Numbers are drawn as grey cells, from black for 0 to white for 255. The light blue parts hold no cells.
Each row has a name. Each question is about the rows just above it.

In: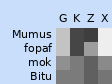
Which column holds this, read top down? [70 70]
K
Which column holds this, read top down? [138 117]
X
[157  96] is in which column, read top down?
Z
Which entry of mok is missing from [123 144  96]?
[138]
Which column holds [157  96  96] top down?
Z
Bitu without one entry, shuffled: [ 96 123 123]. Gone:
[117]
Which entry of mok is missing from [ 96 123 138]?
[144]

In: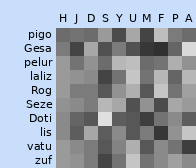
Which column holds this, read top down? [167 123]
D
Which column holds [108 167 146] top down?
D
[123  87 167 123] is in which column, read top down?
D
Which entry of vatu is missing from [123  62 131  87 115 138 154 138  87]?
[175]
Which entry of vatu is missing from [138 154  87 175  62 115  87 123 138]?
[131]

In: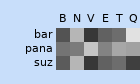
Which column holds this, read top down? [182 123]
N
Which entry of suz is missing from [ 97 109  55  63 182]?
[91]
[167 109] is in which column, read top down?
T
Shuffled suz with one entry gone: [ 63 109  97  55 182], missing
[91]

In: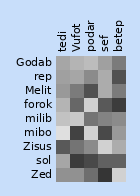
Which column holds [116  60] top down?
Vufot
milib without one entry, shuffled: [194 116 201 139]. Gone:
[131]
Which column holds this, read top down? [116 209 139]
podar
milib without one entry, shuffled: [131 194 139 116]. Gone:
[201]
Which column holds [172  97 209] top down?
betep
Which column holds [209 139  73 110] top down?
podar

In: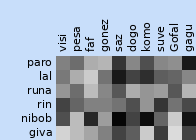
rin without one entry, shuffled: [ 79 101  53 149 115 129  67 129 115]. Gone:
[73]
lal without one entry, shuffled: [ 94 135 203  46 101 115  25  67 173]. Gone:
[121]
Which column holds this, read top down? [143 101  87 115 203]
Gofal
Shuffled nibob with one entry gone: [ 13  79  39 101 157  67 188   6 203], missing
[19]
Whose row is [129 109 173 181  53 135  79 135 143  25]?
paro
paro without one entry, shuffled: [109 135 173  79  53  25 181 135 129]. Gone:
[143]
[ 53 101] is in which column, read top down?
suve

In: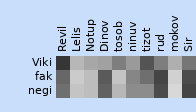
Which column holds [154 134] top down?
ninuv
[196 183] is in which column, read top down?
tosob
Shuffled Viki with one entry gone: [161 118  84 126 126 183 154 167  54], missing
[175]
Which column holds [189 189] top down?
Notup

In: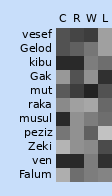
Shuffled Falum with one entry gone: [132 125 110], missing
[174]
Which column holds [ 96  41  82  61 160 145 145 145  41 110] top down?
R
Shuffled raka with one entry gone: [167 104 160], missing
[138]
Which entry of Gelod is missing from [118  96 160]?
[82]
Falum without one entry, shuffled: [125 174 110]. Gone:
[132]
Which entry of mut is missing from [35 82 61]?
[90]

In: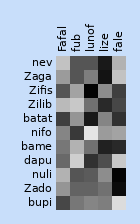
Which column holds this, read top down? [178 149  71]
Fafal
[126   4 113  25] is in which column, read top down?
lunof
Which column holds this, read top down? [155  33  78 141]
lize
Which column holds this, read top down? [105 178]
Fafal
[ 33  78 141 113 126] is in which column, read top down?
lize
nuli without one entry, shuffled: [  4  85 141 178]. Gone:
[91]

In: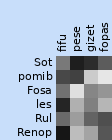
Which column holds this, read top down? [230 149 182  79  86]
fopas
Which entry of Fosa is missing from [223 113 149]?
[134]
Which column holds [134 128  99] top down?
gizet

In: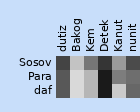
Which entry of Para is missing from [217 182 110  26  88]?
[125]
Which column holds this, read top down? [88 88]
dutiz
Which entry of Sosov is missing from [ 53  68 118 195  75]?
[154]

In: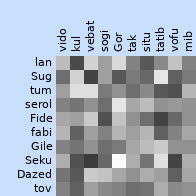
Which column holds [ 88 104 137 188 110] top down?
situ
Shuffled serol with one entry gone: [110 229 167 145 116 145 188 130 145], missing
[152]
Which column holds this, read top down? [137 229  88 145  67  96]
tatib
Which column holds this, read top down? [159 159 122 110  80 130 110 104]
sogi
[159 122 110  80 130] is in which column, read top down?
sogi

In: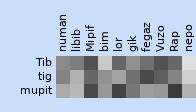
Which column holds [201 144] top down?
bim
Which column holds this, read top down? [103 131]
Rap

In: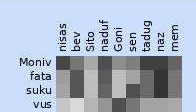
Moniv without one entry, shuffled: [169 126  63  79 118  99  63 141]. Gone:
[71]
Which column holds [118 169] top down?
mem
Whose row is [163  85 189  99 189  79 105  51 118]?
suku
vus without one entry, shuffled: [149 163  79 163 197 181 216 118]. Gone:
[169]
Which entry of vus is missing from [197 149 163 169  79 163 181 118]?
[216]
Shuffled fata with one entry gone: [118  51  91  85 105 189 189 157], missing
[163]
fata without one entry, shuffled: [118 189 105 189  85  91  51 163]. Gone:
[157]

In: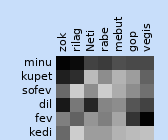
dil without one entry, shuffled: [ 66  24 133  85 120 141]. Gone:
[38]
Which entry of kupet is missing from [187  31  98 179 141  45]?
[157]
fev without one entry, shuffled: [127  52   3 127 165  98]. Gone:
[149]
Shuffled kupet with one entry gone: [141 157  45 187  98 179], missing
[31]

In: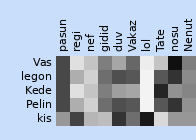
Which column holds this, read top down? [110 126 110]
gidid
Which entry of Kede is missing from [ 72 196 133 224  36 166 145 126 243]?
[159]
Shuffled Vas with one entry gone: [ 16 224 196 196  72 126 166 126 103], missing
[237]
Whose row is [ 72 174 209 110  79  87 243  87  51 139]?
legon

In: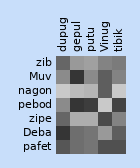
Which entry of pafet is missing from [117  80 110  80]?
[86]
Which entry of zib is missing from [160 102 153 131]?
[123]
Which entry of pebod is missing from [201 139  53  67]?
[61]

